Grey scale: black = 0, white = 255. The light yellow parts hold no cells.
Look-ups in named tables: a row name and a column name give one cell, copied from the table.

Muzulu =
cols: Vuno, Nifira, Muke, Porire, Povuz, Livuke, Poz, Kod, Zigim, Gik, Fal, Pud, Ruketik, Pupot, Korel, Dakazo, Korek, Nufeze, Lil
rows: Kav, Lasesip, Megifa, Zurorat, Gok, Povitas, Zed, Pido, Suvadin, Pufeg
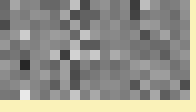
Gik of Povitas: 200
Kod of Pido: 75
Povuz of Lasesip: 142
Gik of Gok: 90
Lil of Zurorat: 140
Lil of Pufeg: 156
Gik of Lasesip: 97
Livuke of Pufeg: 155
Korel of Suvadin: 160
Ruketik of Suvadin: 129
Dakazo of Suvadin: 127
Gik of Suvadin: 128
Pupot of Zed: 151
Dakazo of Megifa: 151
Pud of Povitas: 171
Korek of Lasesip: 126
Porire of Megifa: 116
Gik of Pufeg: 168
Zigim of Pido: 111
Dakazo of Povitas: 125

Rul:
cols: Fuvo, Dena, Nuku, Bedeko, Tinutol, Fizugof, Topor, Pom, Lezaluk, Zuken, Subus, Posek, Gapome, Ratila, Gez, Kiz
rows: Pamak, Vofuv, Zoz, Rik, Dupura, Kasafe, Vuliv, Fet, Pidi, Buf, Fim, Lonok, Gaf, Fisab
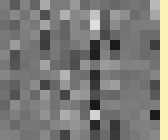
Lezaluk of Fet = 111
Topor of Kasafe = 102
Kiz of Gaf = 123
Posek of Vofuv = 157
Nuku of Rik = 126
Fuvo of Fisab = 130
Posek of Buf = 103
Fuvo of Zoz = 109
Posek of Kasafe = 93
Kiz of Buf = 90
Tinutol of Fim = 137
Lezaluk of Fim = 103
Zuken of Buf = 78
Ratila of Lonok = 120
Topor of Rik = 100
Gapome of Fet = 110
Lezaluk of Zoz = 114
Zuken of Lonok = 211
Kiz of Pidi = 75
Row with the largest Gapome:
Vofuv

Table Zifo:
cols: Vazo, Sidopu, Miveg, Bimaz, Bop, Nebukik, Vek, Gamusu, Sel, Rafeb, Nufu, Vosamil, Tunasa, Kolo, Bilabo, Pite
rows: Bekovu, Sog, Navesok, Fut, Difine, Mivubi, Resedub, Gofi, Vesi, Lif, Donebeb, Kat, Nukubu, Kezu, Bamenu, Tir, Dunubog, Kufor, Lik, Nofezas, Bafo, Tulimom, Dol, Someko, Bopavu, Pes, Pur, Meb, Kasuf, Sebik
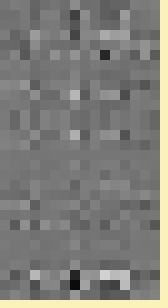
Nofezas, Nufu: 122
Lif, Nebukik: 106
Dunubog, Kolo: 121
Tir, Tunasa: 118
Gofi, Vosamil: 108
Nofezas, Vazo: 110
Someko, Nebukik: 117
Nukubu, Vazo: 121
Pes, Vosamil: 117
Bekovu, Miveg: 121

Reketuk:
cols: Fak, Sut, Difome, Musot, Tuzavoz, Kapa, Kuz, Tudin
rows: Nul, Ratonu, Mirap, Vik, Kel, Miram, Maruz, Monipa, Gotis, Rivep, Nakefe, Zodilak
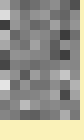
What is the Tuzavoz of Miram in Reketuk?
131
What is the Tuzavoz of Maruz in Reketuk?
119
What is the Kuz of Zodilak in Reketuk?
171
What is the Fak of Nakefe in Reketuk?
119
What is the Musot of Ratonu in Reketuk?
146
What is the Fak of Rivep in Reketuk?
164
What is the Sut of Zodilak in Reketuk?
122
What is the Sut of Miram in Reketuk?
146
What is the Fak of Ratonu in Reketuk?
220
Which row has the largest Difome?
Nakefe

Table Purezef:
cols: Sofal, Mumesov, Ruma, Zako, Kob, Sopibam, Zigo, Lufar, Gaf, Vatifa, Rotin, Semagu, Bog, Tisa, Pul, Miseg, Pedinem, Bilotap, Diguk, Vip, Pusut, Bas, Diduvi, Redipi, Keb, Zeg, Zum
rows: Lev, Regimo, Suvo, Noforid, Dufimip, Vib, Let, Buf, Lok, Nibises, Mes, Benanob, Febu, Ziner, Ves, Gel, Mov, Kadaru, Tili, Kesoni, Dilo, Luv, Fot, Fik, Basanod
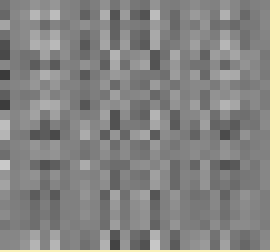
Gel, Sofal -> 110
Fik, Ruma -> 143
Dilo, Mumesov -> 126
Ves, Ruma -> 135
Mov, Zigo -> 113
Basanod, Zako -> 180
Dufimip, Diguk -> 135
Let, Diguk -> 124
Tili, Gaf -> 142
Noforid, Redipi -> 133
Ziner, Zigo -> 119
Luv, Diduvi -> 112
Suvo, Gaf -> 143
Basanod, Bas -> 110
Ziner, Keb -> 146

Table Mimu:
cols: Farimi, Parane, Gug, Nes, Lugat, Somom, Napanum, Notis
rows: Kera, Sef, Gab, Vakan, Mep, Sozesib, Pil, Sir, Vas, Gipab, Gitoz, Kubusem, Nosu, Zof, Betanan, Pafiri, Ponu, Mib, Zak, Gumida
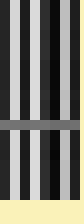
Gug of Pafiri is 26
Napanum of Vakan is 193
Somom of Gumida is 11
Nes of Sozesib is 218
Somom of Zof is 11
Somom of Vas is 8
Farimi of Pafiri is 35
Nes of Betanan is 218
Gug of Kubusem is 29
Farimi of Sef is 37
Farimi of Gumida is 38
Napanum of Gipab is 189
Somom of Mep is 10
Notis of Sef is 30
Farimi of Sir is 36
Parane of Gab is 213
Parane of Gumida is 213
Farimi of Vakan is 37
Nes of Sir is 219

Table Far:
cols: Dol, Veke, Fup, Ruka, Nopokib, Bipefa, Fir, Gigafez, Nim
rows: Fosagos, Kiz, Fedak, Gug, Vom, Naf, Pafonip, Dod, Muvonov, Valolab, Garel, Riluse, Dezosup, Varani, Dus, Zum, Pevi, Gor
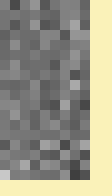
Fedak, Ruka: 147
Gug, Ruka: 109
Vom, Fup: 109
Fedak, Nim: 96
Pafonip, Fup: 107
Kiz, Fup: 113
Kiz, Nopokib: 104
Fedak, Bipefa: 94
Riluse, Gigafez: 98
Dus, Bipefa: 144
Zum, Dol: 131
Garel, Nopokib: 92
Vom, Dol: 105
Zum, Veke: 120

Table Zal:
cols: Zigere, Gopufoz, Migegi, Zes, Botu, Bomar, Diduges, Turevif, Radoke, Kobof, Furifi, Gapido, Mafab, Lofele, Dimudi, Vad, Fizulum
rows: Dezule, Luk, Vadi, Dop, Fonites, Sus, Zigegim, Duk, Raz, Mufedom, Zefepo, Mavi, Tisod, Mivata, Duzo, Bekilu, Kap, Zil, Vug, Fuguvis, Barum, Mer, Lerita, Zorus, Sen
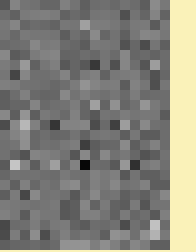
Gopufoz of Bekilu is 100
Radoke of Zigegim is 88
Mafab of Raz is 92
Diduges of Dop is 93
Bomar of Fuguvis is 117
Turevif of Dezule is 115
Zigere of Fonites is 106
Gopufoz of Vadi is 133
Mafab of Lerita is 76
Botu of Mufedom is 101
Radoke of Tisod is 134
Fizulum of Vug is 93

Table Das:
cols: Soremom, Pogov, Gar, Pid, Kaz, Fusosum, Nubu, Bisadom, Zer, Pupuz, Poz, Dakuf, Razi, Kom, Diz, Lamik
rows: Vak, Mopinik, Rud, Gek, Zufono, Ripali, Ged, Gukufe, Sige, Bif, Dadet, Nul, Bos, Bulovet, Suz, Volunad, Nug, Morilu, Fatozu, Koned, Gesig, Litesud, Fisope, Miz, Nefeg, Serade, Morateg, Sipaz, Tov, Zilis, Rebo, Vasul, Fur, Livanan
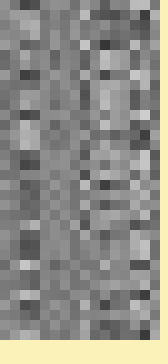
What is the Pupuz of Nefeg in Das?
139
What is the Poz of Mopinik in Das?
83
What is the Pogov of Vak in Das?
118
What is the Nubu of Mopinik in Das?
115
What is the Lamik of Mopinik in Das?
178
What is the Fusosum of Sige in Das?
122
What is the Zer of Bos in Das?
101
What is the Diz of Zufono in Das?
124
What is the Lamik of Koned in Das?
115
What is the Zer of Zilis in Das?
140
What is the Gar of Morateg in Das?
198
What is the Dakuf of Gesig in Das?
110
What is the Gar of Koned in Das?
107
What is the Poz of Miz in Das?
88

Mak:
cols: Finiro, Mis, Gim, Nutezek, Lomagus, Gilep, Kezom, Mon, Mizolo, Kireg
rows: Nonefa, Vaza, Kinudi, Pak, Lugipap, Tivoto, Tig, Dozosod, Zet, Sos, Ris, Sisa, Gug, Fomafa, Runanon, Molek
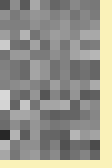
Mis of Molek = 119
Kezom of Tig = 129
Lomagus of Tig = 147
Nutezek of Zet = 132
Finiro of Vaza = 144
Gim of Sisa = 166
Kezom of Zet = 129

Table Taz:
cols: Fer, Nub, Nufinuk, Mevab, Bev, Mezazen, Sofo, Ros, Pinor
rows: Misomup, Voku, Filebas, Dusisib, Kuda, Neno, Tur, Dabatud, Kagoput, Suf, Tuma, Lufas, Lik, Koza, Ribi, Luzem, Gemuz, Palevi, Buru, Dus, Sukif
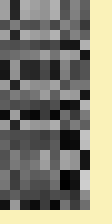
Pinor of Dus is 139
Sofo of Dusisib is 80
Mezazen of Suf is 95
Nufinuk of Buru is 98
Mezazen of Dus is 76
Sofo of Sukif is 116
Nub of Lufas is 158
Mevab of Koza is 71
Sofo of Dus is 70
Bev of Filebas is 111
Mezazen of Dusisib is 177
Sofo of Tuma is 11
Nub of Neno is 109
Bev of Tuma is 58
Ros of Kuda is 21
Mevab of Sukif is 12

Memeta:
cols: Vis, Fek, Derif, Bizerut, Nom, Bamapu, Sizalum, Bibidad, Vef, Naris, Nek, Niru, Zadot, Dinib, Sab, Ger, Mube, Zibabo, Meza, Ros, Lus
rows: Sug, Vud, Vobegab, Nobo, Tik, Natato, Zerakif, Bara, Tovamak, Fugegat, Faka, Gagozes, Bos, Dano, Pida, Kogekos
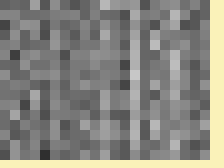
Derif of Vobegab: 145
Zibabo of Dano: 156
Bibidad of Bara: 123
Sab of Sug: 83
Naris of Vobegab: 107
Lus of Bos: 160
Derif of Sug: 99
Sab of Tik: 103
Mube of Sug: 136
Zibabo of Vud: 181
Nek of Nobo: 168
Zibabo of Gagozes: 142
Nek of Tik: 139
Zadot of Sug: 144
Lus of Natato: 128
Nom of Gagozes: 79

